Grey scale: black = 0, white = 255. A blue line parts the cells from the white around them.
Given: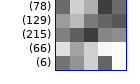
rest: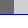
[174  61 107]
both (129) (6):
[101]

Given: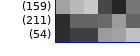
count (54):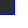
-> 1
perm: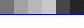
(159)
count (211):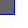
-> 3

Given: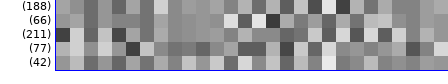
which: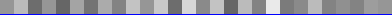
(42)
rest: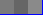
[164  94  94 179  71 201 102 215 138 150 131 150 171  86 131 215]
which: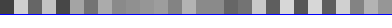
(211)
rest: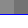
[123 102 138 164  94  94 179  71 201 102 215 138 150 131 150 171  86 131
 215]
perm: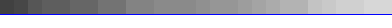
(211)
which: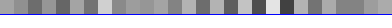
(188)

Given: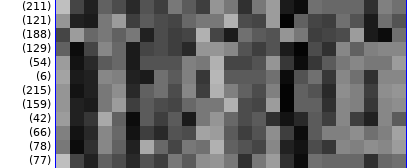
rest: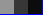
[ 55  91 120 135 120 120 156]
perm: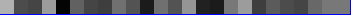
(121)
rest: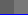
[ 33  76  62  69 177  69  27 112  91  83 149 120  62  69  76 156  27  12
 112]
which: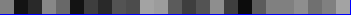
(66)

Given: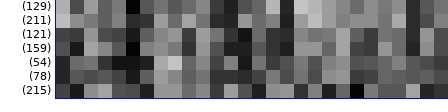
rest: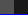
[163 134  87   5 128 141 121  51 149  81  31  31  87  51  31 149 149 101
 163  67  59 149 107  37 141  75]
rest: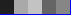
[ 67 128  25 115  59  81 121  81 128 141  81  87 101 128  87  75  59]
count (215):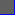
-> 0
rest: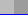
[128 141 141 115 169  43  75 128]
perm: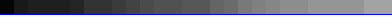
(159)
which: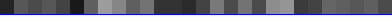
(78)
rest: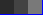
[ 75 115  75 141 149  59  67 101  95  87  95  75]

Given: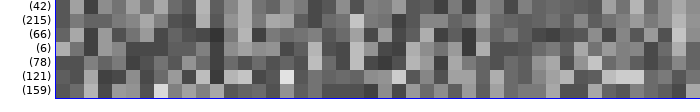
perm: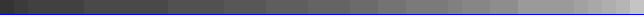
(66)
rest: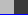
[181 196  73  87 226  87 115 100 107 100 141 147 204  87 134  81 161 161
 100 174 107  94 134 161 181  87  94 189 204 204 107 122  87 115]
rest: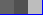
[107  73 189  73  59  81 181 154  65 168 122 100  81 107  94 147 168  81
 147 196 107 128  94  73  94 134 100]
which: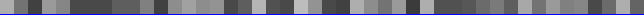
(6)
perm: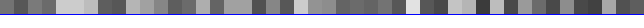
(121)
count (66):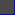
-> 6

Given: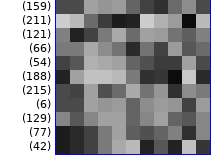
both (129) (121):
[161]
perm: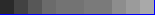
(66)
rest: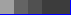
[161  74]
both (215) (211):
[107]
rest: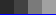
[ 94  80 100 128  48 134]
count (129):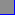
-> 0
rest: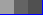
[ 60  60 161  74]

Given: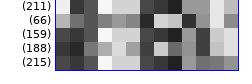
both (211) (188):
[56]
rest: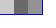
[ 64 195 224]
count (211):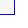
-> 1
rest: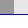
[189]

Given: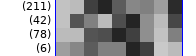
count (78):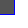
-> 1
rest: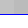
[ 64  36  92 135 128 158  43]
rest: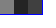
[201 187]
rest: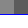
[128 128  36  64 201 187]
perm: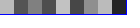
(42)
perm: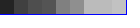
(78)
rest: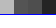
[ 64 143 194 128]

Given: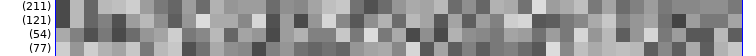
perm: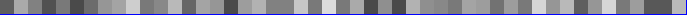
(54)
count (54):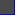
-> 4
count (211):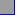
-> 6
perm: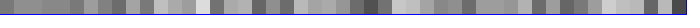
(211)
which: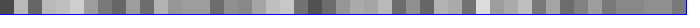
(211)

